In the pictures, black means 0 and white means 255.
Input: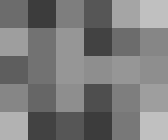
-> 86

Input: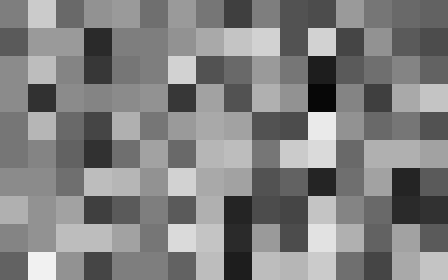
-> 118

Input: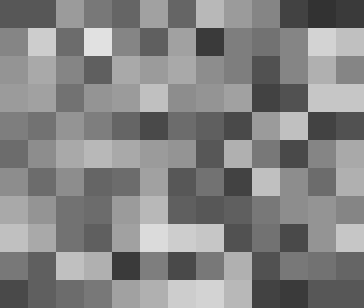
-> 66

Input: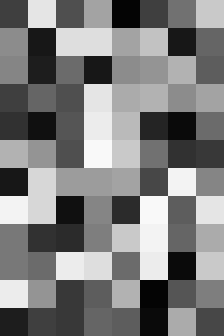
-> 63

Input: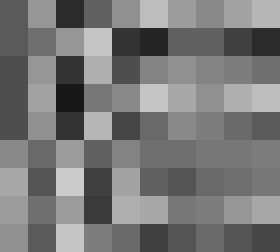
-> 137
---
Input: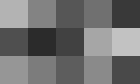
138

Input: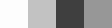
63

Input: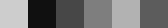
178

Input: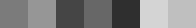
212

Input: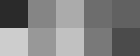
121

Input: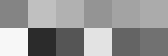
100

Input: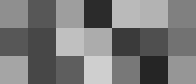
37

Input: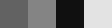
16

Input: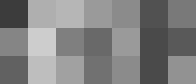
74
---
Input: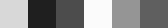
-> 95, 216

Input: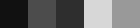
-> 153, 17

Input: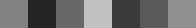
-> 144, 130

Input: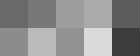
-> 93, 140

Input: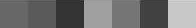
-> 200, 103

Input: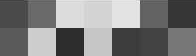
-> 53, 90

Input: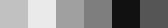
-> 85, 193
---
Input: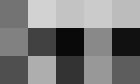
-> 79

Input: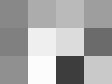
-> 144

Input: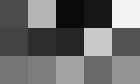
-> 117

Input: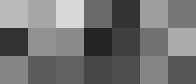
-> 133

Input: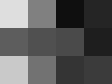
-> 201

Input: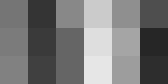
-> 129

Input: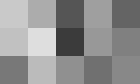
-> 120

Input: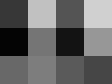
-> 104
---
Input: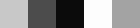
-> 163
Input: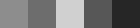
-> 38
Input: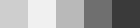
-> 58
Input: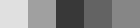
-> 134
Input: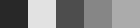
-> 171
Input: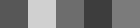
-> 123
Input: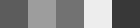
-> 56
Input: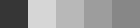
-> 135
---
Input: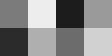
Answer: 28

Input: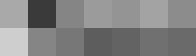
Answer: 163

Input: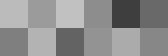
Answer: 62

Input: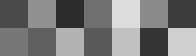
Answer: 138

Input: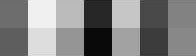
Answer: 72

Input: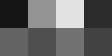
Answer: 226

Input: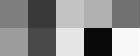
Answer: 176

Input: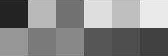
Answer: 191

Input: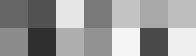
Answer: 168

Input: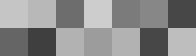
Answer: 135
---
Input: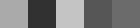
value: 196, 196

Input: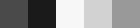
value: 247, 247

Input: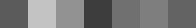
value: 61, 195

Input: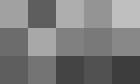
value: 128, 190

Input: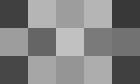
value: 193, 193

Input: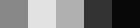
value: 176, 226

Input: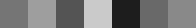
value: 202, 202

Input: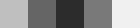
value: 44, 240
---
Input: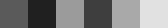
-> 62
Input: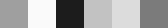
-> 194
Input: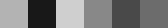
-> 136
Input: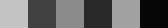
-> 41
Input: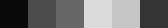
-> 219
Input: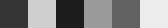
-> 155
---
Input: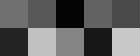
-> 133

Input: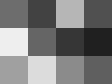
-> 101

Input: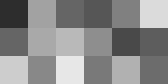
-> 142

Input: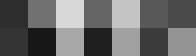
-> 161

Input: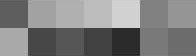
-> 43

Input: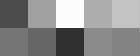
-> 48
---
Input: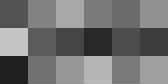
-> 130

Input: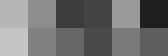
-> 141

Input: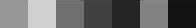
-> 208

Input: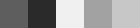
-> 42

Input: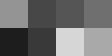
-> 71

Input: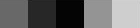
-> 39
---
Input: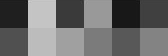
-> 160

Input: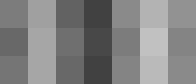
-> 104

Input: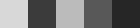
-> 187

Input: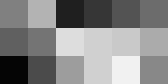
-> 157

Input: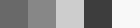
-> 205

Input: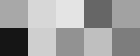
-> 146
